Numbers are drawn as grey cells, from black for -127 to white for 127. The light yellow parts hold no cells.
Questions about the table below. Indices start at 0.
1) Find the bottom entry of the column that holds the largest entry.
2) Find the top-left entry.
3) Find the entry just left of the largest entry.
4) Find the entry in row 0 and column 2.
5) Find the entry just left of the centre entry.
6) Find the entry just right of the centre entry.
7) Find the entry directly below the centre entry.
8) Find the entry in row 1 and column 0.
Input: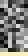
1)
-20
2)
8
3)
23
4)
-76
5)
23
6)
91
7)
-89
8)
47

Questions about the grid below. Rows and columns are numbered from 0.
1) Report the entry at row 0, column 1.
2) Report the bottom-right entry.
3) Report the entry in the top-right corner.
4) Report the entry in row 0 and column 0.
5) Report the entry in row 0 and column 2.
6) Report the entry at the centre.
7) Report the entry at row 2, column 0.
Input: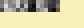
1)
43
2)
-41
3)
-41
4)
-12
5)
0
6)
-87
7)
-55

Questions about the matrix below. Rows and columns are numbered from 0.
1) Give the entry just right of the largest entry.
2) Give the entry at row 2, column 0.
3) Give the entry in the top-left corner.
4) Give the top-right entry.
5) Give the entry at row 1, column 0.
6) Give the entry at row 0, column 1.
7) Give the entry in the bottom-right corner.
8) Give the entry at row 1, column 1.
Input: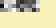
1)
37
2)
7
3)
-8
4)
82
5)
-110
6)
82
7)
21
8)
109

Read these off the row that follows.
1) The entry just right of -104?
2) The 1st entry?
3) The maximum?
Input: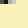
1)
45
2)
-46
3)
74
